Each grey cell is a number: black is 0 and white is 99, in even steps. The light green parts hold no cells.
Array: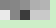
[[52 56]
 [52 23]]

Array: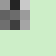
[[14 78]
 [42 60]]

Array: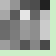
[[58 33]
 [35 89]]

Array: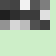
[[26 94]
 [18 23]]

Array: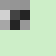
[[58 57]
 [26 14]]

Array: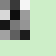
[[22 95]
 [ 5 60]]
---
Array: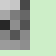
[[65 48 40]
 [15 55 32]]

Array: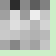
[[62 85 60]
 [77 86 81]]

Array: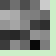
[[69 66 50]
 [58 64 53]]

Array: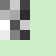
[[71 65 17]
 [99 31 79]]

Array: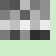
[[49 63 37]
 [82 74 92]]

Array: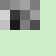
[[82 21 41]
 [75 10 49]]

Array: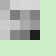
[[75 49 62]
 [79 76 66]]

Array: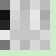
[[ 7 83 75]
 [14 80 76]]

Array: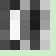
[[31 92 44]
 [30 96 41]]
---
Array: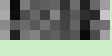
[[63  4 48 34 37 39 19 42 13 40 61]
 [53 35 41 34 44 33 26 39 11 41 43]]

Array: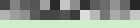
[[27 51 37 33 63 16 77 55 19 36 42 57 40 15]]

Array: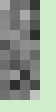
[[67 41 44 21]
 [54 42 52 32]
 [33 48 55 54]
 [42 32 42 49]
 [41 18 41 28]]

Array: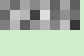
[[58 42 64 53 67 38 64 37]
 [49 71 37 57 69 51 74 21]]

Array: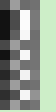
[[28 61 42 44]
 [ 7 29 98 47]
 [28 61 43 44]
 [25 62 44 45]
 [28 61 42 44]
 [29 61 41 45]]

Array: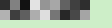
[[18 50  7 88 58 65 38 25 18]]
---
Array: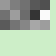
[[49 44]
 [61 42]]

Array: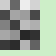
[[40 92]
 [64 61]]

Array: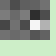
[[30 37]
 [41 48]]

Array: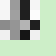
[[60 13]
 [62 12]]

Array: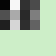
[[96 19]
 [66 16]]

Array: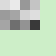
[[91 59]
 [64 82]]

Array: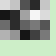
[[76 32]
 [16 63]]
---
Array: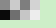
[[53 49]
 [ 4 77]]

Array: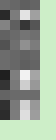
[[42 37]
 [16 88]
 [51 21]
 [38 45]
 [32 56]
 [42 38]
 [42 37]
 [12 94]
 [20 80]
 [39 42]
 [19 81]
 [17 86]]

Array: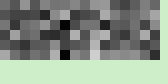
[[43 57 51 46 42 59 26 49]
 [32 26 15 66 28 66 38 51]
 [46 42 57  2 45 13 34 26]
 [26 39 19 24 31 69 22 66]
 [35 20 35 26 37 24 45 25]
 [65 33 39  2 46 52 53 42]]

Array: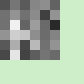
[[32 35 55]
 [44 44 25]
 [44 39 41]
 [57 76 42]
 [34 28 44]
 [28 26 45]]

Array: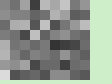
[[52 63 72 76 58]
 [55 50 44 62 39]
 [42 69 75 46 73]
 [48 28 38 56 40]
 [68 48 47 24 42]
 [70 40 47 57 37]
 [59 63 41 25 44]
 [85 37 32 54 34]]

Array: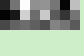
[[14 98 57  2]
 [ 1 81 78 20]
 [28 42 31 45]]

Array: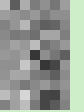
[[73 67 56 61]
 [61 54 48 55]
 [51 71 37 52]
 [53 49 64 49]
 [56 59 44 59]
 [59 62 55 37]
 [56 77 21 58]
 [57 64 45 54]
 [61 47 59 57]
 [73 83 27 53]
 [50 73 27 50]]

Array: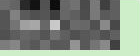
[[42 16 32 40 29 25]
 [33 35 33 40 30 35]
 [33 62 40 30 40 53]
 [31 40 33 37 34 32]
 [48 38 43 35 34 53]]
